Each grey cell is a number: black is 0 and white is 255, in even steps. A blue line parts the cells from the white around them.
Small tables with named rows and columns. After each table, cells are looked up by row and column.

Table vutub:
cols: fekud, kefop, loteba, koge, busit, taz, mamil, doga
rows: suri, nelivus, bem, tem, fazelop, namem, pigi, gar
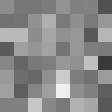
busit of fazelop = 151
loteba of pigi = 133
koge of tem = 163
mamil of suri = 130
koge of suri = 124
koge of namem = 144
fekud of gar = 128
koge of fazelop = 126
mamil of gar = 167
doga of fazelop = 58
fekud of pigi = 160
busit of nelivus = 122
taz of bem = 151
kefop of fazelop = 102
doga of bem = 182
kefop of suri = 119

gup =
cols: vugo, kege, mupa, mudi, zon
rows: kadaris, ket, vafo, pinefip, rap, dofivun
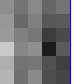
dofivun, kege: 112
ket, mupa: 128
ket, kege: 105
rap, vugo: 175
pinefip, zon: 90
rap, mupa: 119
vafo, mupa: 119
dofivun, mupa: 138
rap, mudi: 81
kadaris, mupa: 137
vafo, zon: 75
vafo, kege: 129
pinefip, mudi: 28

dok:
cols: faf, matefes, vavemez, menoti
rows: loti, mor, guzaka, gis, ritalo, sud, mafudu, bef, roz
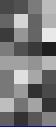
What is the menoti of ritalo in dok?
184
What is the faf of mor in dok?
101
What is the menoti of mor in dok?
178
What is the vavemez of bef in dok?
164
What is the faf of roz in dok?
96
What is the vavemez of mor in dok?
100
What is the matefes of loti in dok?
81
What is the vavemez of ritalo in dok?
147
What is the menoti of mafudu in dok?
74
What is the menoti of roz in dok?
131
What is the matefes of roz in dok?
50
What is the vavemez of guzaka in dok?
101
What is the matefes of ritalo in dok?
161
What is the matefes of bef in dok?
116

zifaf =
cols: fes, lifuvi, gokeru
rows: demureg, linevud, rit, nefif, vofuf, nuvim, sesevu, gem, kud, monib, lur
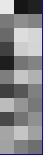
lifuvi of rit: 221
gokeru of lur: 110
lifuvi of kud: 116
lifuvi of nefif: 205
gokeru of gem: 120
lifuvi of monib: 197
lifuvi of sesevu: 86
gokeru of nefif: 213
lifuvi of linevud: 142
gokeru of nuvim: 177
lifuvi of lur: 128
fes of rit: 105
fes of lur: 162

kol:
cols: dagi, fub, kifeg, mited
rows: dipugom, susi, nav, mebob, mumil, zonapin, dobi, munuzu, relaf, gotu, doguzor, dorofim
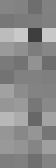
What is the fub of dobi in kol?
140
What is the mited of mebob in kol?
135
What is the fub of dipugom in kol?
130
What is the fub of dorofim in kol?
128
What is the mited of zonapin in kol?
127
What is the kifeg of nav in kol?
62
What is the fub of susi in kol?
123
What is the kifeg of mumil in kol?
146
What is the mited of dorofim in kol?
131
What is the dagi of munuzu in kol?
150
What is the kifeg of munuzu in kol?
119
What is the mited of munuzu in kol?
137
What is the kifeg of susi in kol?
124
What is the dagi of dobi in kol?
161
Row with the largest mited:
nav

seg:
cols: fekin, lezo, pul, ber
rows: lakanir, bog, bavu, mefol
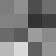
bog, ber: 63
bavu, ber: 138
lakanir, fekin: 125
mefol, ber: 149
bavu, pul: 156
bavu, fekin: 106
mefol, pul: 96
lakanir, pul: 77
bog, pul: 51
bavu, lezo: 91
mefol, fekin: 184
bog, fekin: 130
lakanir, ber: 110
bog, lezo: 129
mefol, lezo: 216
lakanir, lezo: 144
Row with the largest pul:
bavu

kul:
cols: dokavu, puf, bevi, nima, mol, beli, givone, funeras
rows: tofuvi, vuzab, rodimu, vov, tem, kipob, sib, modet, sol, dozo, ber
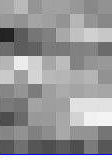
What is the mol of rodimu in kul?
168
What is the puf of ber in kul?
112
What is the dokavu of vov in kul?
109
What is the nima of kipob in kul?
184
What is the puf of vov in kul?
93
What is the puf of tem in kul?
235
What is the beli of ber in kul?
78
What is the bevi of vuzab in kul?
164
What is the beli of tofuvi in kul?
151
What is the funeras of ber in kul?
87
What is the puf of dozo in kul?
145
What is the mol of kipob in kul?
181
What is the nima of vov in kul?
123
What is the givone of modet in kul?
226

